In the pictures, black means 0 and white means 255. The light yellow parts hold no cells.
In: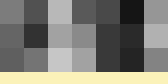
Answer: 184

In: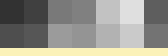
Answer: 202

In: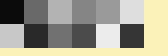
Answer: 222

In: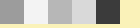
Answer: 217

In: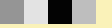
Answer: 190

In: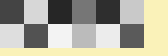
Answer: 236

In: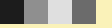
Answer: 143
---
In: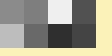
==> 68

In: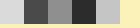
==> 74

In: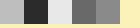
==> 105

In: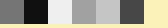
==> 71

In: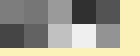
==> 69

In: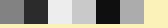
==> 43

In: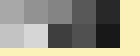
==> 40

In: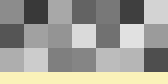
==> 63

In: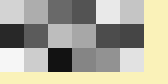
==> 40
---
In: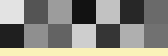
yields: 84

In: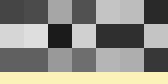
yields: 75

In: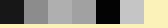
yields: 140

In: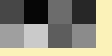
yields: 6

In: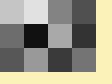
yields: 225

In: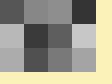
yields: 135

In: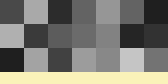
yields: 169

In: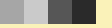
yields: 202

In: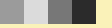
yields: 219
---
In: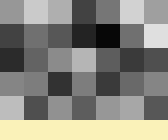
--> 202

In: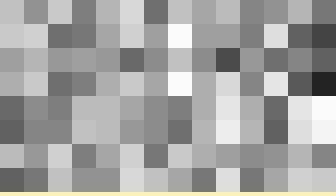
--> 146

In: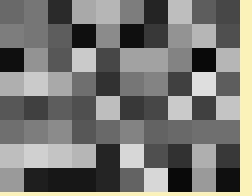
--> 118

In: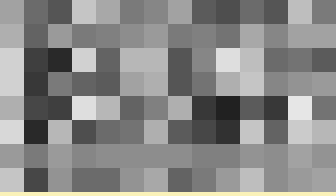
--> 107

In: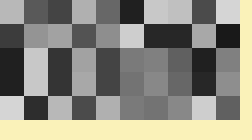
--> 89

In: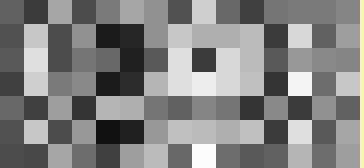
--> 58

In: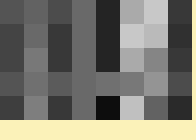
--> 98

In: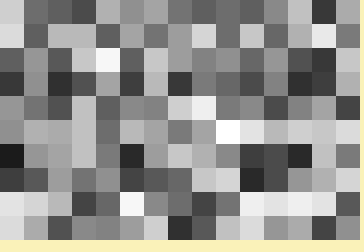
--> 109

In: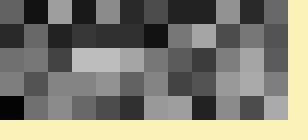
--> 18
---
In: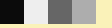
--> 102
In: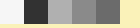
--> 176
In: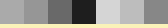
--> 105
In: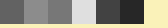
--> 119
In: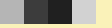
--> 32
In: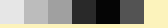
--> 159
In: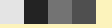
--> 116
